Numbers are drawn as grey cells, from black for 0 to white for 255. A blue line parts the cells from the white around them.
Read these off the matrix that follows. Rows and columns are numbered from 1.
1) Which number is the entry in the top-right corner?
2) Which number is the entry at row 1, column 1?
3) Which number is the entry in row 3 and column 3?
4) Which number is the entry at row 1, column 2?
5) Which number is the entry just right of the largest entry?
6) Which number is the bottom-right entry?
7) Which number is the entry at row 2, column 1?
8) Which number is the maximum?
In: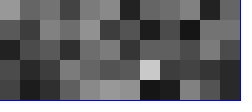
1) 101
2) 152
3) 89
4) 101
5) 61
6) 41
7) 89
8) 201

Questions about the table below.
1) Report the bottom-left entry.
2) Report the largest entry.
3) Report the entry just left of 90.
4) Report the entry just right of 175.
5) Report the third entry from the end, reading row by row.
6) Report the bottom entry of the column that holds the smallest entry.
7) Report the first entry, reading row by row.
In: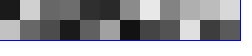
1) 194
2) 232
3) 61
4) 188
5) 224
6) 18
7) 26

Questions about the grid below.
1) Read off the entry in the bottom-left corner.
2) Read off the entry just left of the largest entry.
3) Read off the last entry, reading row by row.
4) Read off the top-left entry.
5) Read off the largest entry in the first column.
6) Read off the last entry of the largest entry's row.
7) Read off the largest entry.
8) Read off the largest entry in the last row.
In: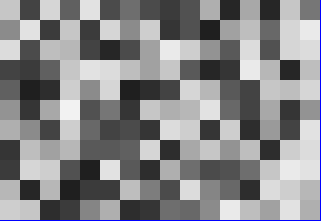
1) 206
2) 168
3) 175
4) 198
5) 220
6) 147
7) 242
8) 234
